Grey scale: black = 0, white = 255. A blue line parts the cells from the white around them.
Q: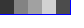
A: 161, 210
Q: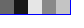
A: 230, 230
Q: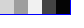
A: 241, 241
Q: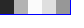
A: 251, 251
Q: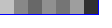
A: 144, 194
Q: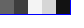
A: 244, 244
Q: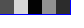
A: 3, 215
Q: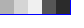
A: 240, 240
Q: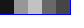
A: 194, 194
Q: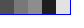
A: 141, 226
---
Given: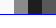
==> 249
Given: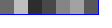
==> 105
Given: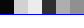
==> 7
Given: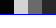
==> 4
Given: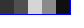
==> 50
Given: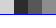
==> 211
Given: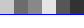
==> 201
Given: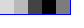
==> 218
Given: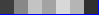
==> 62
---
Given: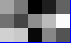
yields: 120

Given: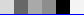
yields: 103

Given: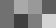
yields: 169

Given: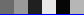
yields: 153

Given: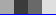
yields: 59

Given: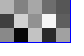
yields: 130

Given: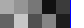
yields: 149

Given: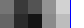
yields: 57

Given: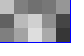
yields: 127
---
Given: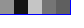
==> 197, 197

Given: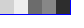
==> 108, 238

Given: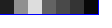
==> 99, 221

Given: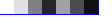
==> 37, 255

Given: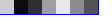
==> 159, 232

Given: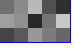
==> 40, 199

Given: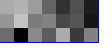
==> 131, 194

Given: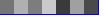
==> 202, 202

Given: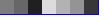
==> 220, 220

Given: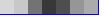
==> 56, 215
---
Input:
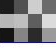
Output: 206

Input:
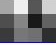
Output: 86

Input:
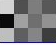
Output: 125

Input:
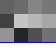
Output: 133

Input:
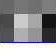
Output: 112

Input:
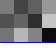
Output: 95

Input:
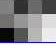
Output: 106
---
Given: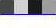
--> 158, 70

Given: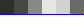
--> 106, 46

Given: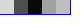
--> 190, 216

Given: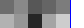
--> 124, 178

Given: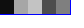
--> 127, 14

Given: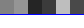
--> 73, 129
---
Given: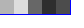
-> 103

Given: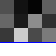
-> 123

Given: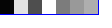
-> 174

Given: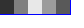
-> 127

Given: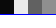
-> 97

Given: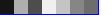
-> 174
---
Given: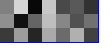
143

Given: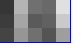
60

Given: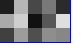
170

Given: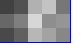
103

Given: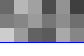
126

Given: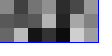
88

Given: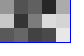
199
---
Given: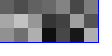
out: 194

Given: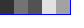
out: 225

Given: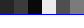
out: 236

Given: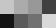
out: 217

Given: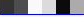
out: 249

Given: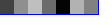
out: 191

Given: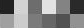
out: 226

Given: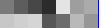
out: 228

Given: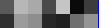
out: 197
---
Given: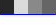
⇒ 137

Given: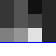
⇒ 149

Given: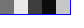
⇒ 199

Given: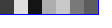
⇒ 200

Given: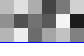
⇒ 237

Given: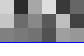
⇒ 210

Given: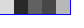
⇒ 184

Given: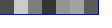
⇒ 162
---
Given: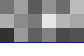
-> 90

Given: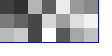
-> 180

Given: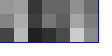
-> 54

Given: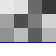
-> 106

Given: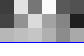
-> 118

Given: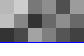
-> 120

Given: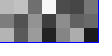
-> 111

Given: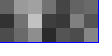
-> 161

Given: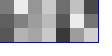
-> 150
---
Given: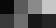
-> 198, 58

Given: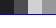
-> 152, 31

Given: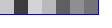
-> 116, 200

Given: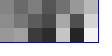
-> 184, 152

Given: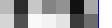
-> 168, 213

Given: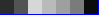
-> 11, 44

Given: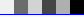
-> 1, 240
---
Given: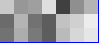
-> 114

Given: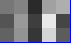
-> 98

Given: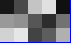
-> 210

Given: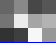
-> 50

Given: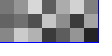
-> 135

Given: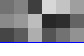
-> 69

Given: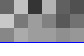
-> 135

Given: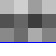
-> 137
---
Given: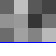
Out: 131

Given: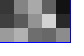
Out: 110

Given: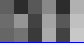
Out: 58

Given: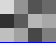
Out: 71

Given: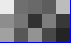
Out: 147

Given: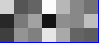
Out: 128

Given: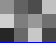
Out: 200
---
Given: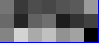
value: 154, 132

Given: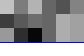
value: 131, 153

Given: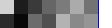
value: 115, 43

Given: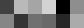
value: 142, 134

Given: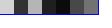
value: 114, 211

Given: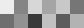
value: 118, 111

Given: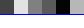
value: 183, 67

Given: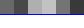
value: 57, 104

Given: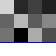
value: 32, 114
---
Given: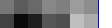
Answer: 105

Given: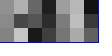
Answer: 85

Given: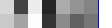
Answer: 236

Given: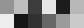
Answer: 60

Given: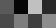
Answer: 192

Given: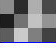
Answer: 194
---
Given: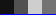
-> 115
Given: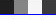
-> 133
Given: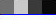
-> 111
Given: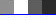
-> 143
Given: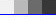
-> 185
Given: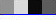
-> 145
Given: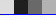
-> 178
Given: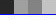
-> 160
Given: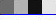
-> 178
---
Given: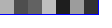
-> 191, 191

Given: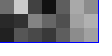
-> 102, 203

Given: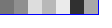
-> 184, 235

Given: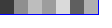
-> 157, 218

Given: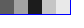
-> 28, 233

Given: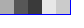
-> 58, 231
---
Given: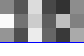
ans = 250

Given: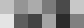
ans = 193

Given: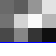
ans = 114

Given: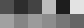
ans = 79

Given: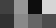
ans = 65

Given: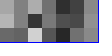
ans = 181

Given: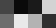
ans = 69

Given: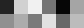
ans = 35

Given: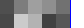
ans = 79

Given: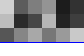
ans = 189
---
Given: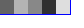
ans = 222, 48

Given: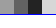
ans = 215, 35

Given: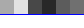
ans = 226, 40

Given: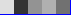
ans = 223, 51

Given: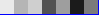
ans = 234, 27

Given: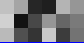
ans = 209, 18

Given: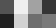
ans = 239, 32
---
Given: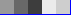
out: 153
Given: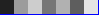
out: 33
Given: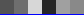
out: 83
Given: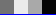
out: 114
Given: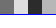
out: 112
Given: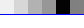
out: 240
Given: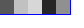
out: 87
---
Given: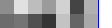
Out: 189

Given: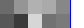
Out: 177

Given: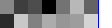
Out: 77

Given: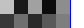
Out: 161

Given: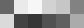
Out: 247

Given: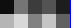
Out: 60

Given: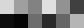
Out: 130
